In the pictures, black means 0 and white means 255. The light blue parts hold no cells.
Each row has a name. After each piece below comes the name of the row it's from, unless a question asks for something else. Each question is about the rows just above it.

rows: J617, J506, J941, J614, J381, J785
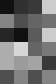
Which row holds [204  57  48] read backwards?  J617
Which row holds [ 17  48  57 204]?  J617
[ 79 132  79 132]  J785

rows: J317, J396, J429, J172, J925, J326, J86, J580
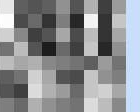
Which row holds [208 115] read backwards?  J326
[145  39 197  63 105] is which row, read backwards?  J172
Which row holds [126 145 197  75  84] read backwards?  J326
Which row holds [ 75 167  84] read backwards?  J429
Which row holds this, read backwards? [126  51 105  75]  J396
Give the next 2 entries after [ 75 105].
[ 51 126]

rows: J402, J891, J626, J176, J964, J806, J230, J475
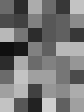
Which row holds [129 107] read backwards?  J964
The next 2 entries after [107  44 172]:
[107  55]
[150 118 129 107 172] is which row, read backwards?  J964

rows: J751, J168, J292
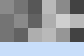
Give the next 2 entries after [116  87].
[185 138]
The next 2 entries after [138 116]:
[ 87 185]
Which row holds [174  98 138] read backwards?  J168
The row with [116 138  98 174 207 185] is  J168

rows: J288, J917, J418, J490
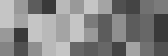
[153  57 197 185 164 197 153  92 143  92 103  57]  J418
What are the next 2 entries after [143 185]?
[197 103]
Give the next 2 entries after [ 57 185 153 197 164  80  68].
[113 123]
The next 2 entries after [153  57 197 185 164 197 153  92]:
[143  92]

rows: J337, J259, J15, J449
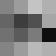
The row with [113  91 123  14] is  J15
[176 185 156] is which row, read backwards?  J449

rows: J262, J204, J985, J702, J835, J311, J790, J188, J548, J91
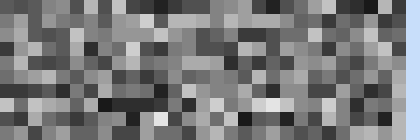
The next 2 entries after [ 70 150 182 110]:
[122 131]
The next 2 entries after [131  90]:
[150 159]
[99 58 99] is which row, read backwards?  J835
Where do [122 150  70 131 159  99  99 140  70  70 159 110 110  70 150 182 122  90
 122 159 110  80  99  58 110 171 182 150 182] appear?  J91
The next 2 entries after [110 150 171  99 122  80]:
[110 150]

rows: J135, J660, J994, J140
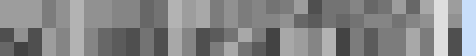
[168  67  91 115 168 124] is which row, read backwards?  J140
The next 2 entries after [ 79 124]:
[168 115]
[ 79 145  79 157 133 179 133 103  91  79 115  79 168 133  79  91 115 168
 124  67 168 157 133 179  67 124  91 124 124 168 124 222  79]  J994
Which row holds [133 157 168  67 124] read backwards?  J994

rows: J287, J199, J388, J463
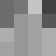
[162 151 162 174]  J463
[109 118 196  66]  J287
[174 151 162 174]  J388
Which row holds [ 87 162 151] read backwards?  J199

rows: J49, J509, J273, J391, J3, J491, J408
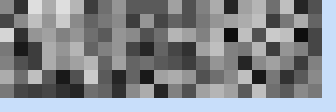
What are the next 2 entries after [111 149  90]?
[90 90]
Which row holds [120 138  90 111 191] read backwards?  J408
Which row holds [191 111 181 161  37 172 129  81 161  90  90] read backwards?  J49
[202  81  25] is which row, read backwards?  J491

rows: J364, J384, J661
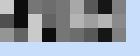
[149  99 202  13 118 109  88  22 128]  J661
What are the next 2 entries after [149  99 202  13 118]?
[109  88]
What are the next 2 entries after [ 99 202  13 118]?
[109  88]
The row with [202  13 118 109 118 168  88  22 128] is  J364
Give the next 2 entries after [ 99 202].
[ 13 118]

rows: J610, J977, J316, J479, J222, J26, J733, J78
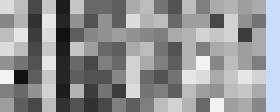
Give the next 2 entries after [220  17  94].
[135 146]
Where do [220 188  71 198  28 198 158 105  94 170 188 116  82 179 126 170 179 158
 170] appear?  J479
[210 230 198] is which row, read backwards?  J26
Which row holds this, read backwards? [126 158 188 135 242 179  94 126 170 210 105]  J222

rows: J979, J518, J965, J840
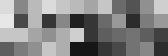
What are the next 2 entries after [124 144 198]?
[174  22]
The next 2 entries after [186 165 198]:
[106  83]
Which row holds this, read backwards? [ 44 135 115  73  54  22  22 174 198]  J840
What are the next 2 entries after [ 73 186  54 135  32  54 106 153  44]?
[124 153]
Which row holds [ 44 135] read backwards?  J840
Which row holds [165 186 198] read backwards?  J979
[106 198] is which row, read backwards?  J979

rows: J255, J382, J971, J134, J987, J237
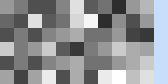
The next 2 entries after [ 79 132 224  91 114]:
[ 45 152]
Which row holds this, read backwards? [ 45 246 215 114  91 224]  J382
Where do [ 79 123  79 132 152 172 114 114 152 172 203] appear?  J987

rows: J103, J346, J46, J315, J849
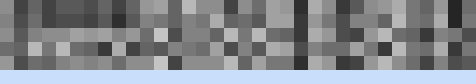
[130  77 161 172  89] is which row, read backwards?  J315
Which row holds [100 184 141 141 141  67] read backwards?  J849
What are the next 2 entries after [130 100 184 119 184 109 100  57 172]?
[151  77]
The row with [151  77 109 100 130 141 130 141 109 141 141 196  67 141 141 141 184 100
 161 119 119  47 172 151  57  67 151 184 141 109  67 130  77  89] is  J849

